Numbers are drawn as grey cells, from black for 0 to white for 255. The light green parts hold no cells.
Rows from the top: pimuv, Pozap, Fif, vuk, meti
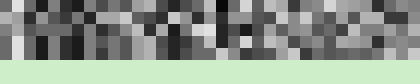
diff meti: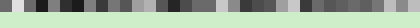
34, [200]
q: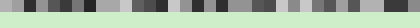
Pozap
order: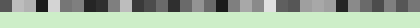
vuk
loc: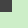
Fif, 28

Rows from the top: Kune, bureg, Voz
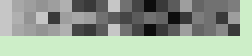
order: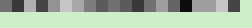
Kune
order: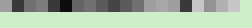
bureg
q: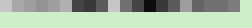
Kune
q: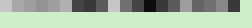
Voz

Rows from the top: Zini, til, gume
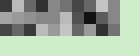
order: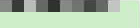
Zini
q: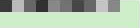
Zini
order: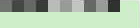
gume
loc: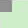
til, 2

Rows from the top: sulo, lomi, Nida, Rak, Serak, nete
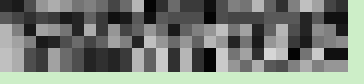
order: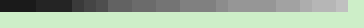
Rak
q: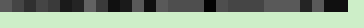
lomi

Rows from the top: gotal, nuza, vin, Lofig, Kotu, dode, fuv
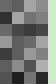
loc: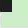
fuv, 1
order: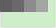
gotal
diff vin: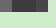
1, [71]
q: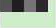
fuv
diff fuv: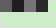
0, [83]

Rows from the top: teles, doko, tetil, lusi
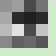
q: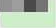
teles
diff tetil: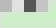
2, [74]

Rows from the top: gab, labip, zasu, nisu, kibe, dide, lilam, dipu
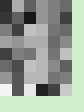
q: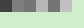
kibe
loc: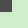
dide, 1
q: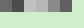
dide
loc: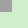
nisu, 0
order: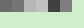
zasu
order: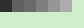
gab
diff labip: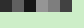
0, [55]

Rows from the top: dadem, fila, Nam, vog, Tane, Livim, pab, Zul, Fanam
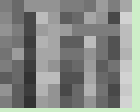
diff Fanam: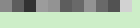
0, [125]
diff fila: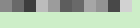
2, [72]
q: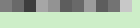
Livim
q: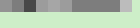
Nam
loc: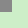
fila, 0
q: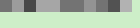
Tane
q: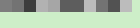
vog

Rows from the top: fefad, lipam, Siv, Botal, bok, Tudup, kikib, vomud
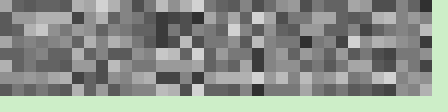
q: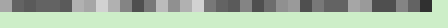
fefad
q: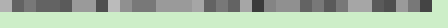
Tudup
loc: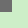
fefad, 22
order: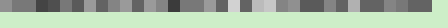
bok
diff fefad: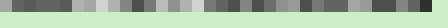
19, [90]

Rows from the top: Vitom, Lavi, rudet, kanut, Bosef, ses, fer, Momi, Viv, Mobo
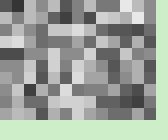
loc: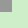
ses, 10
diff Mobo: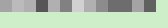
7, [164]
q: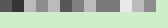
Vitom
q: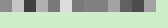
Momi

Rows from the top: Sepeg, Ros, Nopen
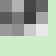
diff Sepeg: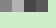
3, [99]
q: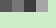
Ros
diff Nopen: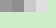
3, [233]
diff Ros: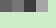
0, [89]

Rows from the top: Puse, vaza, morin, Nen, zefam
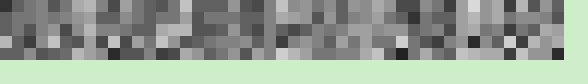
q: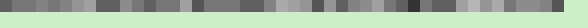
vaza
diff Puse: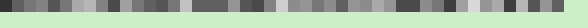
23, [194]
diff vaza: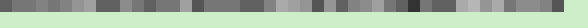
38, [160]
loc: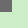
zefam, 5

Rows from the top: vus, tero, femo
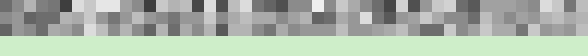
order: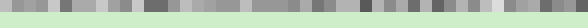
femo
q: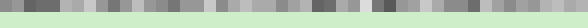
tero
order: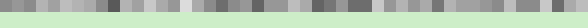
femo
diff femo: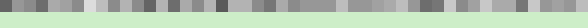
36, [109]
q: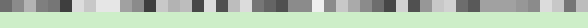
vus
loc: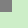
vus, 3

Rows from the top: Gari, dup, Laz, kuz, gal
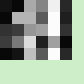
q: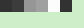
Laz
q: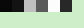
gal
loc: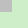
gal, 2

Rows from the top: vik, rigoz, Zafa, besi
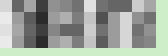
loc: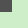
rigoz, 8
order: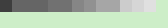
vik
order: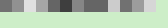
Zafa
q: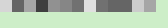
vik
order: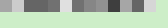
vik

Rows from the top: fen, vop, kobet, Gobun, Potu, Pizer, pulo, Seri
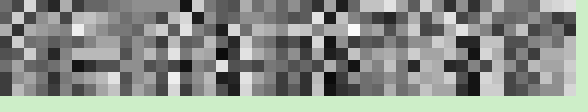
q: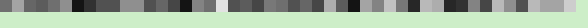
Pizer
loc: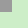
kobet, 3
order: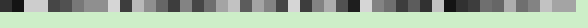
Seri
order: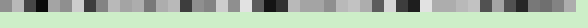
Potu
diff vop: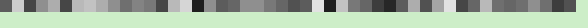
29, [131]

